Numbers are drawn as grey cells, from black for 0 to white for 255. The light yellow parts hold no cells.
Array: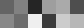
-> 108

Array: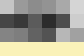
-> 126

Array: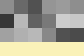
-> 176

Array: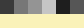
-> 119

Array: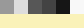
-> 221

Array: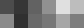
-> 48
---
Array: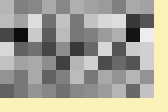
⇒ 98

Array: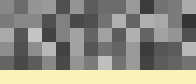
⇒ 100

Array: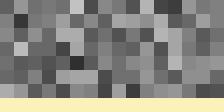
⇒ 172

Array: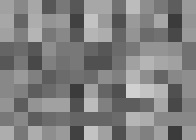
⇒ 173

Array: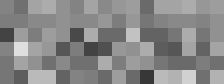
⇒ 118
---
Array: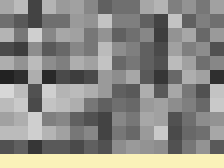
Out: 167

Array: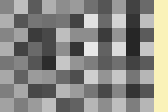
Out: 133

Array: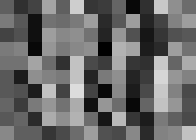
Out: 95

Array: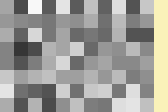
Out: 165

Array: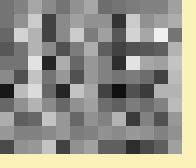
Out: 116

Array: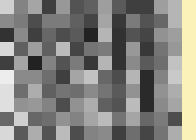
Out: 208
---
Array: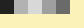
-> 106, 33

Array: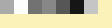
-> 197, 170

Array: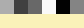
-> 132, 173

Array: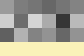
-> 131, 96

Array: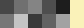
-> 29, 119

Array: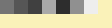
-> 238, 116
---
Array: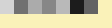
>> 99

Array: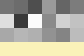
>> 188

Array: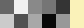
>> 152

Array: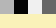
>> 103

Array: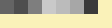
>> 58

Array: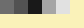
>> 225

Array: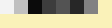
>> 130

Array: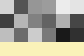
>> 48

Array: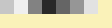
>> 226

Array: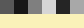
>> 168
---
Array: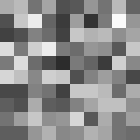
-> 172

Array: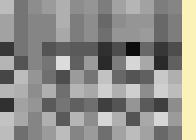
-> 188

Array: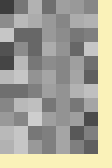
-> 61

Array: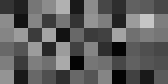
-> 52

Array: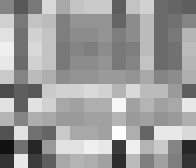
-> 132

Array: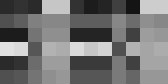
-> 42

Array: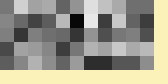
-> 119

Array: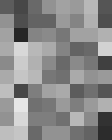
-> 92

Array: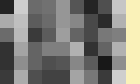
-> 36
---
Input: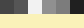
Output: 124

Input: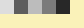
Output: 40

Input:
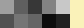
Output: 200

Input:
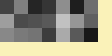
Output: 142

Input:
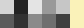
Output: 198

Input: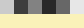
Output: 103

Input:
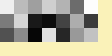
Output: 179
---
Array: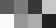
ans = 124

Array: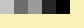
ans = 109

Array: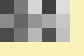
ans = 124

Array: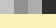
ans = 144

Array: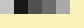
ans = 24

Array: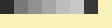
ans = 122

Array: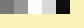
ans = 150

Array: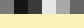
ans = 22

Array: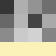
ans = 175
